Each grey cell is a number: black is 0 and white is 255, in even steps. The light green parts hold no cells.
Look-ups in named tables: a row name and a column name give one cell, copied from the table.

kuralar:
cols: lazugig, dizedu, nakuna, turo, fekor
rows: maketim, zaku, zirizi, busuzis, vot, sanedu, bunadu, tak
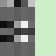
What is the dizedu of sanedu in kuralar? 31
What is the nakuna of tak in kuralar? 94
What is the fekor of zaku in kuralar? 98
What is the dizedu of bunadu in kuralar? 102
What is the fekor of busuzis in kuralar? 109
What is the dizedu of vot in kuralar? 103
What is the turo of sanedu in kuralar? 241
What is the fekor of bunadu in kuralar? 98
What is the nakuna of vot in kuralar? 47
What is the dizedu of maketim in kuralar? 173
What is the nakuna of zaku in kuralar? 94
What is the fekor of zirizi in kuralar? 98
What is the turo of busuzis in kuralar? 241
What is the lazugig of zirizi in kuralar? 100
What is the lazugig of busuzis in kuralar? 14
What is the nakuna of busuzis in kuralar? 161
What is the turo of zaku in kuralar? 103

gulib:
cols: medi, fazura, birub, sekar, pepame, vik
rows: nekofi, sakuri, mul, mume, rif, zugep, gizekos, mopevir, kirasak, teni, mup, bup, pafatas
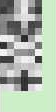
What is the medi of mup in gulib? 183
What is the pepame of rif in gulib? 83
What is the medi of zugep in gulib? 238
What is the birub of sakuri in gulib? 169
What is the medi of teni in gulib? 185
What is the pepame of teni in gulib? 193
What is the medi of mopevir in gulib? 241
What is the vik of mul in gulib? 151
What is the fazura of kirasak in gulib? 64
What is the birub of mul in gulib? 207
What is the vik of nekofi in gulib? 86

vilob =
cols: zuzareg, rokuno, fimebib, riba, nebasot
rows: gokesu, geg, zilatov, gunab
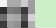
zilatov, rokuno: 171
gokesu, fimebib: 170
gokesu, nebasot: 159
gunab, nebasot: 176
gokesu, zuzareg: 245
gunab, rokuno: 154
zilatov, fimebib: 165
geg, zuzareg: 47
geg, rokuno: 124
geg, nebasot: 155
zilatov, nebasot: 211
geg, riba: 58
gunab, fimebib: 146
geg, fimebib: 117
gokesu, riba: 203
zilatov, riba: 90
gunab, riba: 52
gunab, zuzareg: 61
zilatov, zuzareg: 110
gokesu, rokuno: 170
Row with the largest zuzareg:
gokesu

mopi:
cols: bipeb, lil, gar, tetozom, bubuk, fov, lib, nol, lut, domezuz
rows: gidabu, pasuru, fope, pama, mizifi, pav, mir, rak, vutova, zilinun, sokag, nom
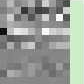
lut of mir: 183
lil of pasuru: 148
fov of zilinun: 142
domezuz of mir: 180
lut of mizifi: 195
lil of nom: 137
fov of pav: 142
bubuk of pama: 147
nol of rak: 133
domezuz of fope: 85
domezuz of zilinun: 118
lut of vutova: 133
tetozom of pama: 151
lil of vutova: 131
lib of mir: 133
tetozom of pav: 111
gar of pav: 100

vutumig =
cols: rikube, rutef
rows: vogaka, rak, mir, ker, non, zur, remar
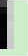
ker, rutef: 207
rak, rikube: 14
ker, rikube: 2
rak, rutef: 204
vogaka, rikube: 65
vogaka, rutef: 204
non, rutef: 204
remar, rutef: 202
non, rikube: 6
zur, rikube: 6
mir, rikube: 2

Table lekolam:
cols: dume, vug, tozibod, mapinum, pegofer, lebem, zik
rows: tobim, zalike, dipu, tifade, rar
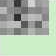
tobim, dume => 128
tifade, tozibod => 186
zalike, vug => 138
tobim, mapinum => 135
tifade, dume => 171
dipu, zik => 134
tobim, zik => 166
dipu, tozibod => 49
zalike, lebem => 132
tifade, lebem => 105

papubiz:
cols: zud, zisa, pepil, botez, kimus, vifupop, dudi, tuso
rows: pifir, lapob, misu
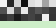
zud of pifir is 241
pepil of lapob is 78
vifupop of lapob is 87
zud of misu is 44
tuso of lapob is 56
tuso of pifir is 222
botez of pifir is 16
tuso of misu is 53
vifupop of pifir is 232
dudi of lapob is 74
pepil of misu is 27
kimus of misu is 67
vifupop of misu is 53
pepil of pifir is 211
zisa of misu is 61
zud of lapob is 81
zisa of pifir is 38
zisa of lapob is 216
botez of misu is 55
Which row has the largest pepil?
pifir

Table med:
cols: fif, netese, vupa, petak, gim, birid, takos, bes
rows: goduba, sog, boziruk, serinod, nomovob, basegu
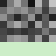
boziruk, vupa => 39
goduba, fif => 35
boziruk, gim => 147
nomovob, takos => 120
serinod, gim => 46
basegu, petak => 146
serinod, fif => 56
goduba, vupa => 170
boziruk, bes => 35
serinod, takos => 88
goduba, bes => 196
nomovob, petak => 49
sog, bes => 134
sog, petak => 147
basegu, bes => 168

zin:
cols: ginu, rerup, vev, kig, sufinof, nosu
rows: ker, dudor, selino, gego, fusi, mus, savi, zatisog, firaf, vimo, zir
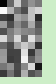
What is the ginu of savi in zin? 107
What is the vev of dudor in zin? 114
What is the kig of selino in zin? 145
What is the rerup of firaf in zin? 60
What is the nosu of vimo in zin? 23
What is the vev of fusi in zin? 157
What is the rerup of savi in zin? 74
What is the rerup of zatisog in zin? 66
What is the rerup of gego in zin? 77
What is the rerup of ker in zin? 103
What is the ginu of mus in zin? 217
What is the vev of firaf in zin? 68
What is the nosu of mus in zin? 145

